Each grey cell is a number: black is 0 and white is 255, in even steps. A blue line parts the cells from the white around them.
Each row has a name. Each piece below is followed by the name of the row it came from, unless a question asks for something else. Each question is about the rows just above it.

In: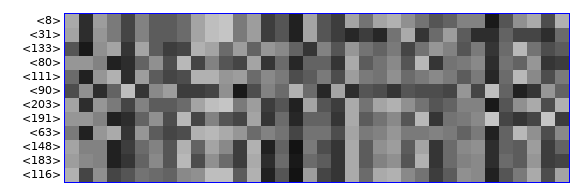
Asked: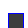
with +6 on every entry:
[67]
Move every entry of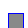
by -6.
[131]
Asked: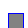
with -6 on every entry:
[124]
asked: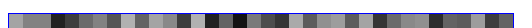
<148>
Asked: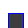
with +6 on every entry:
[67]
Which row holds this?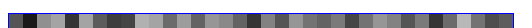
<133>
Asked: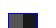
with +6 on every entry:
[91 31]

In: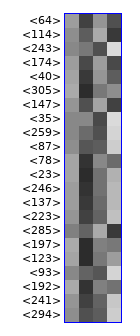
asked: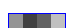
<223>
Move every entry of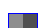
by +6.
[148  86]
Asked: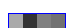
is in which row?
<192>

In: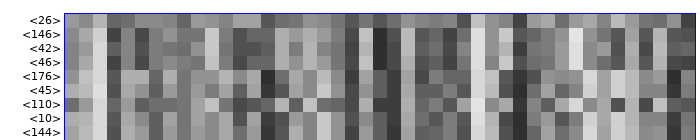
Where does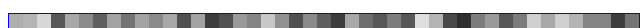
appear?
<10>
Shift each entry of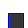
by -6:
[49]
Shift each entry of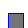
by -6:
[111]
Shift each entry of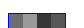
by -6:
[104 148  49  81]
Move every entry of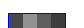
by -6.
[ 67 140  89  55]

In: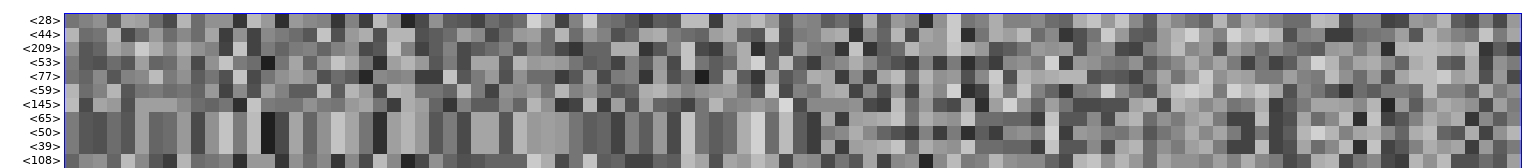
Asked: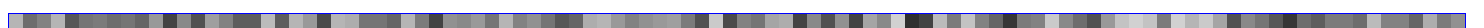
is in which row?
<59>
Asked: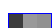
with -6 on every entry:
[ 55 147 139]
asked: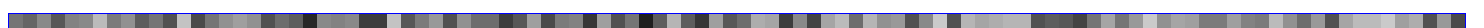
<77>
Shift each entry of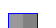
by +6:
[159 136]
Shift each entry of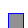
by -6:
[139]
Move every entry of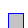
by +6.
[201]

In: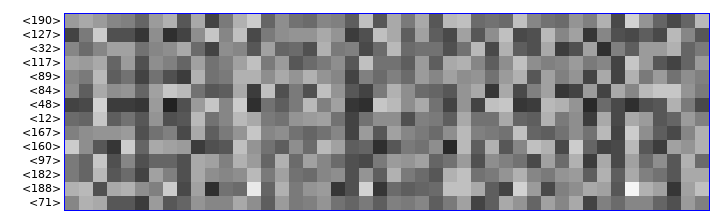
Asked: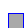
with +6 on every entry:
[175]
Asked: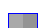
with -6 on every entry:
[163 142]
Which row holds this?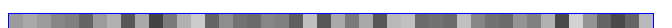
<190>
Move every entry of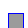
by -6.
[149]

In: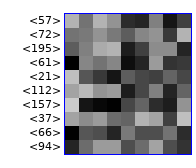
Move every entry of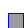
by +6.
[161]
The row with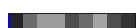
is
<94>

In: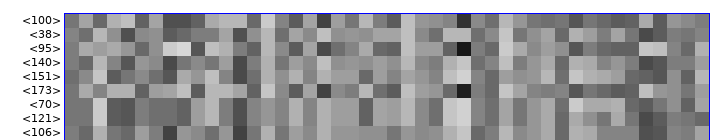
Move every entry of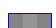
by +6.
[138 156 138]
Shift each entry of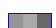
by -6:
[144 164  99]

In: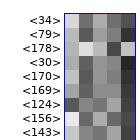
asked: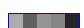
<30>
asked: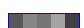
<124>
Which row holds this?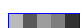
<79>

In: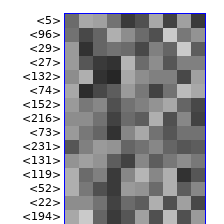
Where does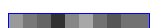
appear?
<73>
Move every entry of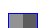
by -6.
[141  87]
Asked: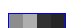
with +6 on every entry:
[147 181  56  44]
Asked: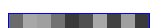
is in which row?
<5>
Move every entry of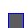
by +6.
[99]
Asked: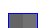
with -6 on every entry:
[ 95 108]

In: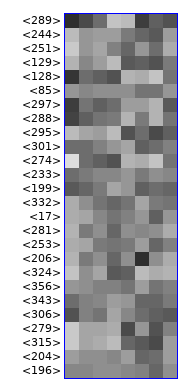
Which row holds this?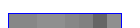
<196>
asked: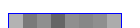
<281>
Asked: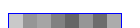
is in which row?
<251>

